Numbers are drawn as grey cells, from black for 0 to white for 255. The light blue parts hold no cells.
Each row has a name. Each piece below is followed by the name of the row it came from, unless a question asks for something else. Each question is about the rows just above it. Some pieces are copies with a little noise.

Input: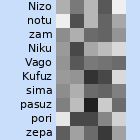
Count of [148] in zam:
1
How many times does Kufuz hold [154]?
1

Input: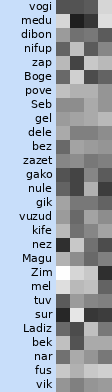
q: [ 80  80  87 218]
vogi
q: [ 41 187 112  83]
nez
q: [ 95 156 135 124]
tuv
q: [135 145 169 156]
Seb

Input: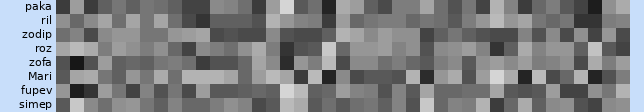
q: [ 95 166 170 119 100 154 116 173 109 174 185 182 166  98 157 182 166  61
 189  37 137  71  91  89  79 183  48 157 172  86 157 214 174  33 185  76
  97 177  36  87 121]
Mari
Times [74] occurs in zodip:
10
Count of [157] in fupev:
4
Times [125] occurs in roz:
4

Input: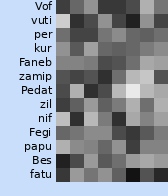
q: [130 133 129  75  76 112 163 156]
Faneb
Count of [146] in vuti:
2
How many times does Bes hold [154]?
3
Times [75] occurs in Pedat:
2

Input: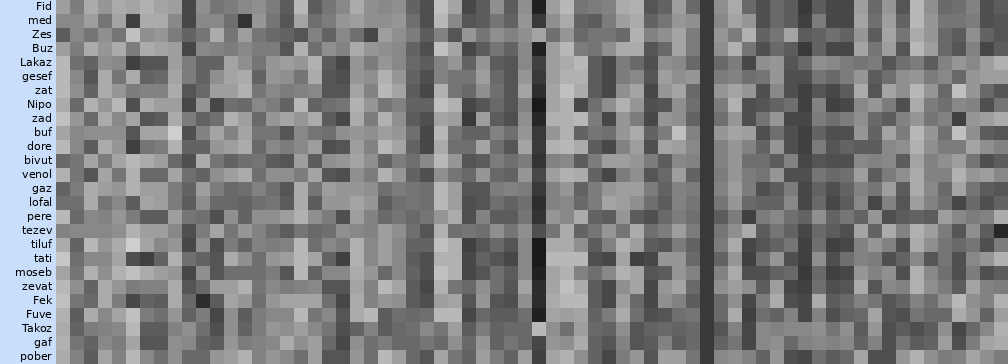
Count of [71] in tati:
4
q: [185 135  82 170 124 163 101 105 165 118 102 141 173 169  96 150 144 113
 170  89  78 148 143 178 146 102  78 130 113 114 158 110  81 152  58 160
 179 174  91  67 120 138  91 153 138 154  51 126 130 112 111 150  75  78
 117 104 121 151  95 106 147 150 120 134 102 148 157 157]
gesef

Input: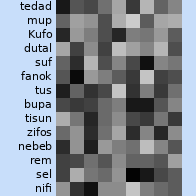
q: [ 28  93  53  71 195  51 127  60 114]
tus
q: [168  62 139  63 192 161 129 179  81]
dutal
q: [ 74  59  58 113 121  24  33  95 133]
bupa

